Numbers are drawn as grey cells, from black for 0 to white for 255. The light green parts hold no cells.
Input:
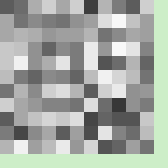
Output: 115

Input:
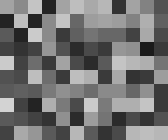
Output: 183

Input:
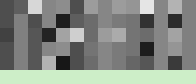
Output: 128

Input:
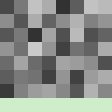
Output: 135

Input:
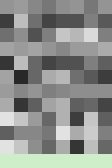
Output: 103

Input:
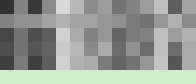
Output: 170

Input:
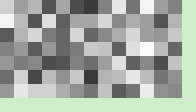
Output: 136

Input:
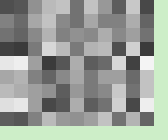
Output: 100

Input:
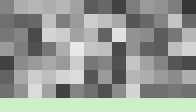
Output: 112
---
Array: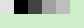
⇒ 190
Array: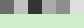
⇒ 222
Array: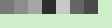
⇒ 74
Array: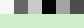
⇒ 77
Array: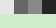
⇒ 37
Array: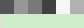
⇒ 177
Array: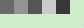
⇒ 56
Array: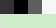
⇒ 246
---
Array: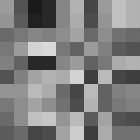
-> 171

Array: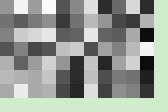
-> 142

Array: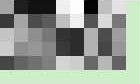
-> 104

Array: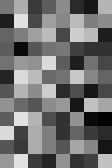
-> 50

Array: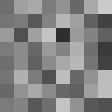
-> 146
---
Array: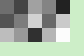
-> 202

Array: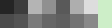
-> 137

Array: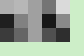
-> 137

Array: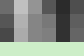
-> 94

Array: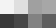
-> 95

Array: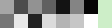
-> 254

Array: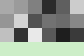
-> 136
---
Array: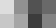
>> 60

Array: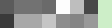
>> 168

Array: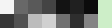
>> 188

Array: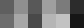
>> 73

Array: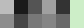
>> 120

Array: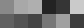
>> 68

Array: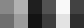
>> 19

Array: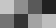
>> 163

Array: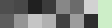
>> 197
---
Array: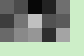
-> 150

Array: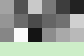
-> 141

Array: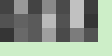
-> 74

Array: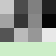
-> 186

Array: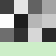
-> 49

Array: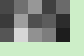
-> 145
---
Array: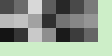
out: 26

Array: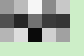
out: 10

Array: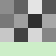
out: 66

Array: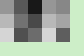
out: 108

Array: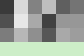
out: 87

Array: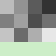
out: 107

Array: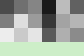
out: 90
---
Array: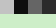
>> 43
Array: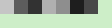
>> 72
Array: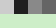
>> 101
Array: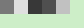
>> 193
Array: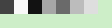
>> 222
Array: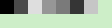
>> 198
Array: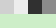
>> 139
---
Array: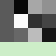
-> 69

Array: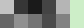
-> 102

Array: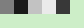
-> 126

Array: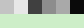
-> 231

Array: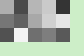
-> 81

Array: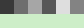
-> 110

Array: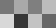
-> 188

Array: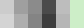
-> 212
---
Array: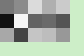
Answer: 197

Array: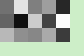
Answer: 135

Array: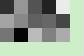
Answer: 186

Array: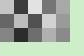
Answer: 110

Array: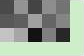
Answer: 18

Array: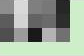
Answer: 25

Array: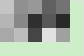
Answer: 69
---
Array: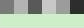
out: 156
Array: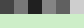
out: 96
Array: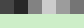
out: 156
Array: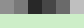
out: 106
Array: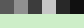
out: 40
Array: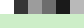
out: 26
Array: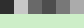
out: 120
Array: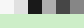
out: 70
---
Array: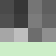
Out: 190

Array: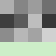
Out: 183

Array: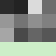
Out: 73

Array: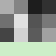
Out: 210

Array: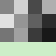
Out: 161

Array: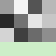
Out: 63

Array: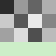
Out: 220
